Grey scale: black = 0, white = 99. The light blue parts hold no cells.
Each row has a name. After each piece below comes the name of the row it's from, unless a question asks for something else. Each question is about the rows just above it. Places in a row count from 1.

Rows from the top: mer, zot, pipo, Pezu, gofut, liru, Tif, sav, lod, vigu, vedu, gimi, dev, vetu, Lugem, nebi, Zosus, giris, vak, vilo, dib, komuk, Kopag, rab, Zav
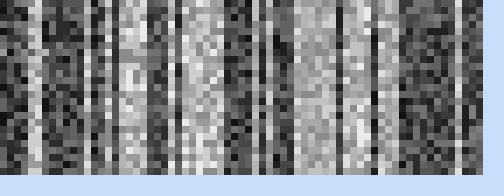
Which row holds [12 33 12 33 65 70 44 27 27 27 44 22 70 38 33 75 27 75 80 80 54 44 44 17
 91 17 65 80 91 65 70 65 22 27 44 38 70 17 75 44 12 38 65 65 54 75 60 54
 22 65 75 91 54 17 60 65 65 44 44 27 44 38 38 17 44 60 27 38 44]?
vigu
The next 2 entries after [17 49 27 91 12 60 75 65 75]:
[60 86]
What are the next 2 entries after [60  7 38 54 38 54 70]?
[65 65]
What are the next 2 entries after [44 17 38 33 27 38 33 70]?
[44 33]
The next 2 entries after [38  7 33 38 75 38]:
[65  7]
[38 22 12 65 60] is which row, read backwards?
mer

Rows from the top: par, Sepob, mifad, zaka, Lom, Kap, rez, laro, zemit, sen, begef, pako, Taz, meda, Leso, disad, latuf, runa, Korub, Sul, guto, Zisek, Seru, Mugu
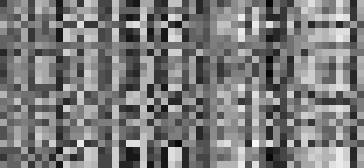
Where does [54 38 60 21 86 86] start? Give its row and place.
guto, 15
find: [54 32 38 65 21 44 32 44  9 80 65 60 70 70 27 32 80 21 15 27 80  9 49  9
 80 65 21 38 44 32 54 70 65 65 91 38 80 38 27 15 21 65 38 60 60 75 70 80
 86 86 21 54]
Lom
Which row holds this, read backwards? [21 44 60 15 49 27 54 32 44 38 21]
sen
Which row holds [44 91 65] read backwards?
mifad
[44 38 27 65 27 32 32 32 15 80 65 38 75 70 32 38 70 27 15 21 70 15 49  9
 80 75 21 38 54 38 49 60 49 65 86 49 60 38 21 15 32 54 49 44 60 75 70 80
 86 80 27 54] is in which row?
Taz
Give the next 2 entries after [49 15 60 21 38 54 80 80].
[60 38]

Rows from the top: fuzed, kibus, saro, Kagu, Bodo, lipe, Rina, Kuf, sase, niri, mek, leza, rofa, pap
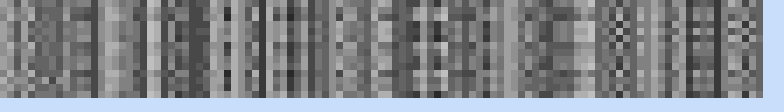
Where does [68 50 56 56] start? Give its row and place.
leza, 1
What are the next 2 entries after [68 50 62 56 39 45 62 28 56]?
[45 50]
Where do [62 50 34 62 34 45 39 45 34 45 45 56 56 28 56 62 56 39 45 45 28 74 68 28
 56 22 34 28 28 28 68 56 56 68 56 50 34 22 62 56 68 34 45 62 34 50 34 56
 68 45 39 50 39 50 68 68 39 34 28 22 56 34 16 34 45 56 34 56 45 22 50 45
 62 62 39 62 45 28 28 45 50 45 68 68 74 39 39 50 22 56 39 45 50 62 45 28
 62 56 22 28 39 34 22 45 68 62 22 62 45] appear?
lipe

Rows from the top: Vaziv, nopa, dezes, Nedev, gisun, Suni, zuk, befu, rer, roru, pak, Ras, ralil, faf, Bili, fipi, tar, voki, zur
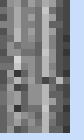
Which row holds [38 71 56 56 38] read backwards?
faf
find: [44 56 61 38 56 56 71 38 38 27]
faf
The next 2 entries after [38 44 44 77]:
[38 38]
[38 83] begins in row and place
rer, 2
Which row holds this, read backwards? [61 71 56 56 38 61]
Bili
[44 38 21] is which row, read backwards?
fipi
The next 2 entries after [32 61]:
[21 38]

